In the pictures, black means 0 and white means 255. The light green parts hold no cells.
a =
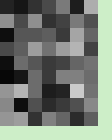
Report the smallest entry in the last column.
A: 66
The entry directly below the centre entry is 58
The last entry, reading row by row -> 94
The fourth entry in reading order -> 74
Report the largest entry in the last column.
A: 173
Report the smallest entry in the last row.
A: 43
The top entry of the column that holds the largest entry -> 29
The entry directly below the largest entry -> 80
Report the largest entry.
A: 202
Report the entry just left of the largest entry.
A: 35
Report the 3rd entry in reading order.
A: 50
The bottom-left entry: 149
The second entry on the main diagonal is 74
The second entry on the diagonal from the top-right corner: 122
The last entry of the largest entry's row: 114
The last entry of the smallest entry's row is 108
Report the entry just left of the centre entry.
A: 86
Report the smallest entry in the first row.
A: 22
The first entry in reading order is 35

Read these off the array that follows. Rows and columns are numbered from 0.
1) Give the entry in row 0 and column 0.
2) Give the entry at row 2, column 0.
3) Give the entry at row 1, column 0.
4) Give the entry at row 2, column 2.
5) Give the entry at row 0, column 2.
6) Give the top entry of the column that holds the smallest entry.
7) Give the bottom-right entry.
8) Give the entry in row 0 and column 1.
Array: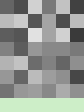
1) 101
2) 93
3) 187
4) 225
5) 209
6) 65
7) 143
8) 77

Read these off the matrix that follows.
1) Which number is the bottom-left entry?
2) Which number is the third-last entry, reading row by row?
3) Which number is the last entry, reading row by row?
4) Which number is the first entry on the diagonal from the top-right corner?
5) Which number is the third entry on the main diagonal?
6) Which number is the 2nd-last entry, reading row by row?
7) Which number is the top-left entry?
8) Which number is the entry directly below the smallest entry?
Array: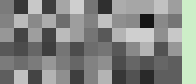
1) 94
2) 41
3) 94
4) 158
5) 158
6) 94
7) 123
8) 207

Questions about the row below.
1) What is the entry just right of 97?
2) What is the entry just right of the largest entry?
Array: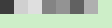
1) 175
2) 132

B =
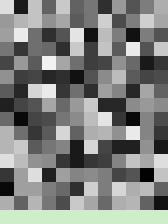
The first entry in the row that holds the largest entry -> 69
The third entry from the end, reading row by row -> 181
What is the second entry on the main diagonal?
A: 181
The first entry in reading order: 222
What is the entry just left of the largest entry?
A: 91
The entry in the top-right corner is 174
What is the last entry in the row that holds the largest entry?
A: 54
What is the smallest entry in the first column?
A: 9
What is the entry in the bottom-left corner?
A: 174
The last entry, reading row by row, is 17
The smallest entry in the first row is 25
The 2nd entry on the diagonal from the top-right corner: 207
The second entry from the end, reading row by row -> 98
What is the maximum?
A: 242
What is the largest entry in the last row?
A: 201
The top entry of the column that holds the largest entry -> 98
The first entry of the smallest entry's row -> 54
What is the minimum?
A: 2
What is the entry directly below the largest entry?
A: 39
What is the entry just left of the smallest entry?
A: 84
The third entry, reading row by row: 195
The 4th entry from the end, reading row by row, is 174
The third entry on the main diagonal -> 111
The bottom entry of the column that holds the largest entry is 118
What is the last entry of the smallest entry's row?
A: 195
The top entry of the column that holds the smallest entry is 125
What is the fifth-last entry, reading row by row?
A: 105
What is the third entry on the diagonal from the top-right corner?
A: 17
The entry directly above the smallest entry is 166

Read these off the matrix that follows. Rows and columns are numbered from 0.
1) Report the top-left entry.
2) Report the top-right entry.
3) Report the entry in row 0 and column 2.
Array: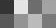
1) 52
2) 163
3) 109

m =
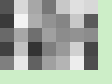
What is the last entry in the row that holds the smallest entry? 70
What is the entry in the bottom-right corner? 78
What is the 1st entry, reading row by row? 84
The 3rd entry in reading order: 167
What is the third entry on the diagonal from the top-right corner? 140
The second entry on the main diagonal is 243
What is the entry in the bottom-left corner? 127
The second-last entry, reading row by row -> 237
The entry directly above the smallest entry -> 111
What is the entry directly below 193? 231

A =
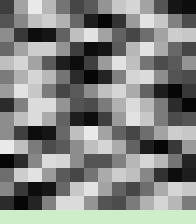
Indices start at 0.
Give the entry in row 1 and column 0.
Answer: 84
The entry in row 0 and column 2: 233
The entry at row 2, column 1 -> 56
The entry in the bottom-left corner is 43
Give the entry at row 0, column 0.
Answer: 63
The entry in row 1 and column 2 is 191
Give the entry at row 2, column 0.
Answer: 141
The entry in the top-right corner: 13
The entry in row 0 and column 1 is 163
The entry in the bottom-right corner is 123

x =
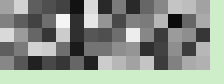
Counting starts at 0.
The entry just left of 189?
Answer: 196
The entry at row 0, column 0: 162
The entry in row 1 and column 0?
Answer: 129
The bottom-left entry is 135
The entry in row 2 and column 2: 102
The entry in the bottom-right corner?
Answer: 177
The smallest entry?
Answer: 11
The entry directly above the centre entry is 149
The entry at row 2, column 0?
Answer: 217
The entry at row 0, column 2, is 94
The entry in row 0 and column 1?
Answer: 210
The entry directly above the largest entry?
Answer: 66
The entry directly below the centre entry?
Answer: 116
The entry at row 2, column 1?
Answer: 155
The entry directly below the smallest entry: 155
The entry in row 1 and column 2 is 66
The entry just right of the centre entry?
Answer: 110
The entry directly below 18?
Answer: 47
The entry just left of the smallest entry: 183
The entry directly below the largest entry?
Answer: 204
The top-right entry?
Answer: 162
